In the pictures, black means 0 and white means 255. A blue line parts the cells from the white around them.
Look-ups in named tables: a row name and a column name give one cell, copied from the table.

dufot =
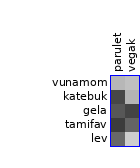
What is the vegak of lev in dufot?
206
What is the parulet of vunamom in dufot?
183
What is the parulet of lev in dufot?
104
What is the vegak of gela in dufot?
68
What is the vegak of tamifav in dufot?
100
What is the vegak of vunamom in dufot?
192
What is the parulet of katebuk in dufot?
71
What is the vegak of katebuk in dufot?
180
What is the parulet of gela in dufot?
87
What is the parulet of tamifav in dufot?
60

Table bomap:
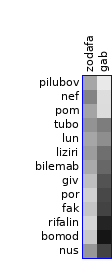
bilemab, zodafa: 170
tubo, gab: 125
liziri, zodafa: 156
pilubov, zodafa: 166
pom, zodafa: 164
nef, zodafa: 131
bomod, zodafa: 201
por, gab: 72
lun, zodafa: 166
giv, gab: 83
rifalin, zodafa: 214
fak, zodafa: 197
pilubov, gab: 233
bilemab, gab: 103

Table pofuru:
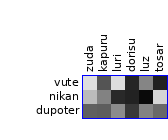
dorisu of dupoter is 56
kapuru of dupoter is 93
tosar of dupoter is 105
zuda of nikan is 187
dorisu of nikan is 34
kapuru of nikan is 130
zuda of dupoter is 96
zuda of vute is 223
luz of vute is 133
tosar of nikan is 213
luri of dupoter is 140
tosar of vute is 33
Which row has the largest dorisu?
dupoter

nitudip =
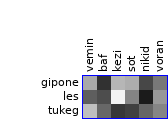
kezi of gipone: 182
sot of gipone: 173
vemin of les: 94
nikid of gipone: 71
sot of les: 132
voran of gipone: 120
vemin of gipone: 169
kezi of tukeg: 55
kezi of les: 243
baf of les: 77
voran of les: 152
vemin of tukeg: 191

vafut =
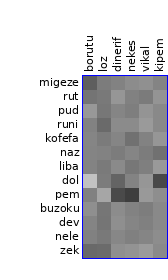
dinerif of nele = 135
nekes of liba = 119
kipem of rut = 148
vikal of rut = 123
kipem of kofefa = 150
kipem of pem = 142
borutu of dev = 132
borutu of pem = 129
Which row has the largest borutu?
dol

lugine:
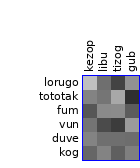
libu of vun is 75
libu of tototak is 117
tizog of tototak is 168
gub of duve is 109
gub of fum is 92
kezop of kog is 102
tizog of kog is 95
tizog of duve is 111
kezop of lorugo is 192
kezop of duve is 131

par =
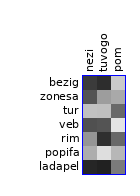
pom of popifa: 183
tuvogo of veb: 84
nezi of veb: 80
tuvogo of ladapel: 33
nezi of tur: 193
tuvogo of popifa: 222
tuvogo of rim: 47

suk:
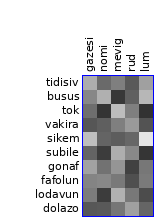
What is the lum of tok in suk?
50
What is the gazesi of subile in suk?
100
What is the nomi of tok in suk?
52
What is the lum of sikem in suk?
229
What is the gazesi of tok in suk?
110
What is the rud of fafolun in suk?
79
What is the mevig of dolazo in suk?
118
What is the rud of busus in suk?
96
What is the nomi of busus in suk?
176
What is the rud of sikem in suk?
103
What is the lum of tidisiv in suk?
160
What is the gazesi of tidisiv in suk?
173
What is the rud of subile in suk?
137
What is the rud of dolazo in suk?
160
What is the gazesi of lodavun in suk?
124
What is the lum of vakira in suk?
83
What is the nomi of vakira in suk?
95
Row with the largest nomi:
busus

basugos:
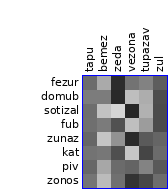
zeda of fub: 81
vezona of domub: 190
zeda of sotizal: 213
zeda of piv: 107
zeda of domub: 41
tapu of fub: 111
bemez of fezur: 170
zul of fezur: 93
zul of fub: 75
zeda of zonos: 112

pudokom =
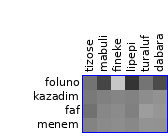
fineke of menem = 141
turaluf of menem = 147
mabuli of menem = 138
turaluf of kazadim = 141
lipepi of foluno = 52
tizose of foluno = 115
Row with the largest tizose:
menem

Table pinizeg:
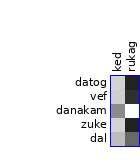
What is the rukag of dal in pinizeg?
104
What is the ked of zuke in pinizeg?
211
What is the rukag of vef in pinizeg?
48
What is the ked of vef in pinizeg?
207
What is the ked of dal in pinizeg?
189
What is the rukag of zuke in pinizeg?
33
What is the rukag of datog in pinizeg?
34
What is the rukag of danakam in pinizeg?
253
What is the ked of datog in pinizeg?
210
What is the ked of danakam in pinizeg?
139
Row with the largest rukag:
danakam

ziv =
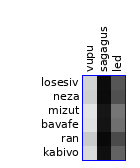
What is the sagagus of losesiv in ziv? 12
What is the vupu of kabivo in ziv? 218
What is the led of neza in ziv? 80
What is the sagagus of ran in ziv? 9
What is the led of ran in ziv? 74
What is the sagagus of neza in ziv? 11
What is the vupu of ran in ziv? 202
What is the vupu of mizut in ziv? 228
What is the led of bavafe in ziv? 111
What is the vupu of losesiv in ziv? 211
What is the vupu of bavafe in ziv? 225
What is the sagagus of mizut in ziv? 22
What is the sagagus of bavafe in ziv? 20

